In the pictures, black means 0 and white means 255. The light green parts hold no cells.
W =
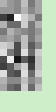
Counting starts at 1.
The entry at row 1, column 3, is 137
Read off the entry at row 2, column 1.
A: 151
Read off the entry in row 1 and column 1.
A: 178
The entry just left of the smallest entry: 237
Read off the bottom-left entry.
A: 164
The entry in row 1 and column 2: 151
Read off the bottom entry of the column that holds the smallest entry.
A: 91
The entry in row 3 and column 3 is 253
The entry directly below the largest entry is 107
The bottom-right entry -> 191
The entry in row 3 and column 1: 63
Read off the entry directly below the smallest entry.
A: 164
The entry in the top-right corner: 164
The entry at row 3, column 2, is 33

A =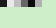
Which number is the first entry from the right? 177
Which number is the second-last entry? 11
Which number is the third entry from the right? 102

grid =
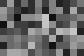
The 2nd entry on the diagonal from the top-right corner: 168
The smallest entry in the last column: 33
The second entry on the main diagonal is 105
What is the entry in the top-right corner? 117
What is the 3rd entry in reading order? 46
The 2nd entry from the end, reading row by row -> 129
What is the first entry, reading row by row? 62
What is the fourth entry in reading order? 105
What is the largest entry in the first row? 155
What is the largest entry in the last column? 155
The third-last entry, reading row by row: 33
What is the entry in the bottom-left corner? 117
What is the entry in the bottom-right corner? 46
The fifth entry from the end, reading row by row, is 78

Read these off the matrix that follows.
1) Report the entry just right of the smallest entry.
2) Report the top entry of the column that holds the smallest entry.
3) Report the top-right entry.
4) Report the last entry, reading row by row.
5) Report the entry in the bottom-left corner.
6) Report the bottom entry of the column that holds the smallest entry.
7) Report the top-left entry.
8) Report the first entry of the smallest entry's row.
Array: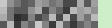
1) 58
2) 116
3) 159
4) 100
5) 88
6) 58
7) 200
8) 171

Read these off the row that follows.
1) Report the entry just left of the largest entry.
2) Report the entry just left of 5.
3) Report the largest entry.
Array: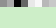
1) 232
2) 171
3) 248

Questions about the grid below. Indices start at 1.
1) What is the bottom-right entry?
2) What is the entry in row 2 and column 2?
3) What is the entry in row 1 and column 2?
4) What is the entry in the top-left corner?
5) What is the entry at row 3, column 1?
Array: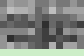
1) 120
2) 190
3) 163
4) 120
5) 133

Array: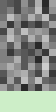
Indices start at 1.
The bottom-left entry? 160
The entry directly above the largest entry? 175
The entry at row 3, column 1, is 116
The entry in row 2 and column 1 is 103
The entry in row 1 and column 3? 72
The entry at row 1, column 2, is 88
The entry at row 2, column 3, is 72
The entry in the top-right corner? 160
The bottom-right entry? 128
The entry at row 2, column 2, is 128
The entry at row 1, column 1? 103
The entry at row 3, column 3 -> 144
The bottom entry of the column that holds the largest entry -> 160
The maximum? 205

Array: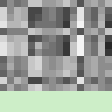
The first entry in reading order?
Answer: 99
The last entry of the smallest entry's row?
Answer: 40
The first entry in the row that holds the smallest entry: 228
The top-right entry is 182
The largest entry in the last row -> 212
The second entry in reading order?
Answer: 141
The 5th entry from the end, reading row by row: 99
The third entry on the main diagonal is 182
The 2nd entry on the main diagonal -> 141
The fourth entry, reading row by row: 128
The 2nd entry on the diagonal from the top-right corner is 156
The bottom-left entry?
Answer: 114
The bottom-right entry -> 128
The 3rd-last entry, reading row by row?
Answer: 170
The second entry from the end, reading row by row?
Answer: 141
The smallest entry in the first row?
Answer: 84

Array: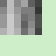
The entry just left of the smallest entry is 125
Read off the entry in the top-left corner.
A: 111
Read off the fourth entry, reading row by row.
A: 164
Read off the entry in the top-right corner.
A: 67
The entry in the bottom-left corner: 177
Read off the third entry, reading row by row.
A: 137
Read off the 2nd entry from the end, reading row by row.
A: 152
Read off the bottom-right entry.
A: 67
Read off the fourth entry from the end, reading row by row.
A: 177

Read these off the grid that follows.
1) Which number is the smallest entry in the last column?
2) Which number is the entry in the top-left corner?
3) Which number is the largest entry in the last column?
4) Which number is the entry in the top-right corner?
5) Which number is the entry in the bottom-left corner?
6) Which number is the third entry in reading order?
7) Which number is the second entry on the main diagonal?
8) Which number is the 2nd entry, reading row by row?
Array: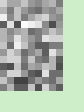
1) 79
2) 211
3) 211
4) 125
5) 125
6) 166
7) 125
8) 166

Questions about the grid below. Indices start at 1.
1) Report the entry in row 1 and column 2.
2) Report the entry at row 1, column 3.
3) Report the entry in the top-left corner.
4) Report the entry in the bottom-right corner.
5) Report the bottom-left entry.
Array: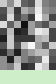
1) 143
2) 218
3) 202
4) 57
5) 143
